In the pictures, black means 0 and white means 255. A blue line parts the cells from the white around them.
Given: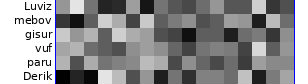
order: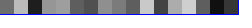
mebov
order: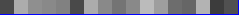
paru
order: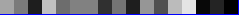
Derik
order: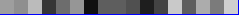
mebov

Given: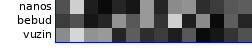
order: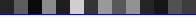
bebud
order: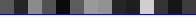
bebud
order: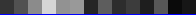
vuzin
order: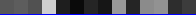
nanos
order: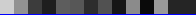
nanos
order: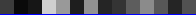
bebud

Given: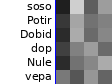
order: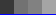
Potir
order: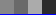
Dobid

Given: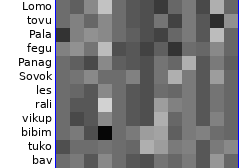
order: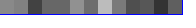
Pala
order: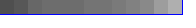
Sovok
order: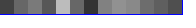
Pala
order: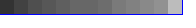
Pala
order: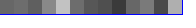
Lomo
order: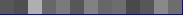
vikup

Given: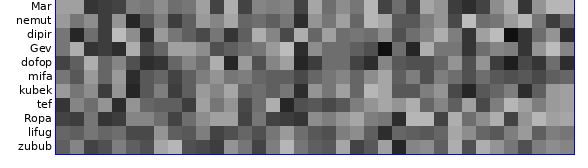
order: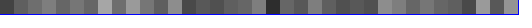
lifug
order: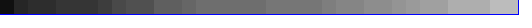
Gev
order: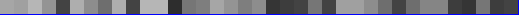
Ropa
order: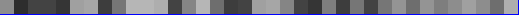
Ropa
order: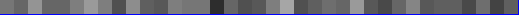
mifa
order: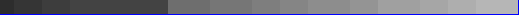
Mar

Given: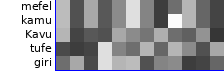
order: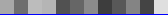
mefel
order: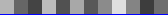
mefel
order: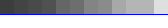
tufe
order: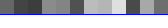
giri
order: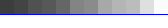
kamu

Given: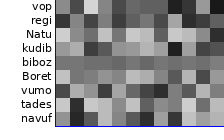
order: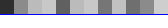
Natu
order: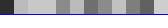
tades

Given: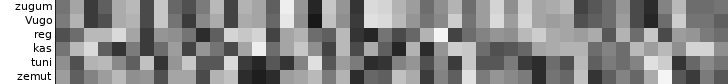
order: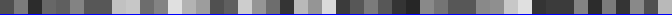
tuni
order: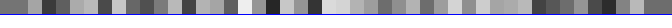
zugum
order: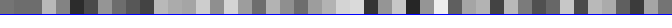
zugum
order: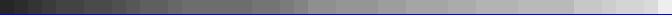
zugum

